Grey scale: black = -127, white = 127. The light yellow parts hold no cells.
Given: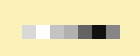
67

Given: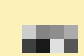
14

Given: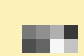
47

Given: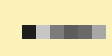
-3

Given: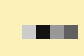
24

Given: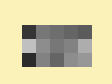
-17

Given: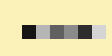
-31

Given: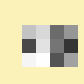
-20

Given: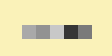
72

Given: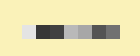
-62
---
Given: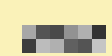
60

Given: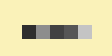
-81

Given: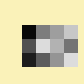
-11

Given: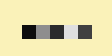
-114

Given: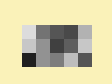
-96

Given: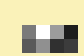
-98

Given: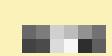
-52

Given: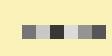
72

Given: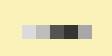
91
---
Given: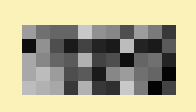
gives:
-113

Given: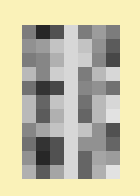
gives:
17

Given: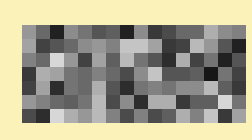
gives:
34

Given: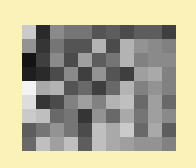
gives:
19

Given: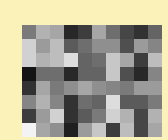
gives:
81
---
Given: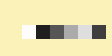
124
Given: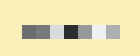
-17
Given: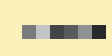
-4
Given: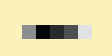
14
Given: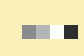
12
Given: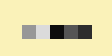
23
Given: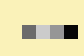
-20
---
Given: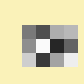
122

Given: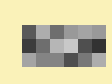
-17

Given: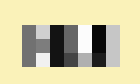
-2

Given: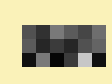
-89

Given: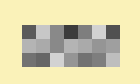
42

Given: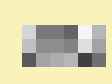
14
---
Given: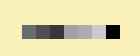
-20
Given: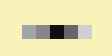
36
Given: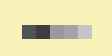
-44
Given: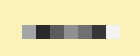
37
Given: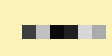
-65
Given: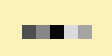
-49
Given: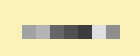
34
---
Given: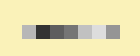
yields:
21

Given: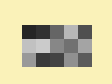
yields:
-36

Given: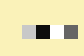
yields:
-26

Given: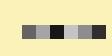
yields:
-80

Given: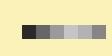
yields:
6

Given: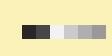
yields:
25
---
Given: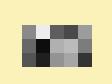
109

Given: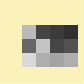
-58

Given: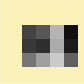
-41

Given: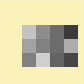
13

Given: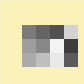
-27

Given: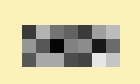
51
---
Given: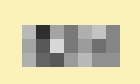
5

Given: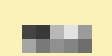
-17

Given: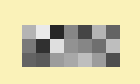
62

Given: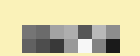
-101

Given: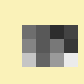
-72

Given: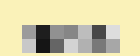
39

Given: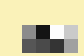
32

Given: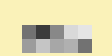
-13

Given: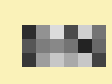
-23
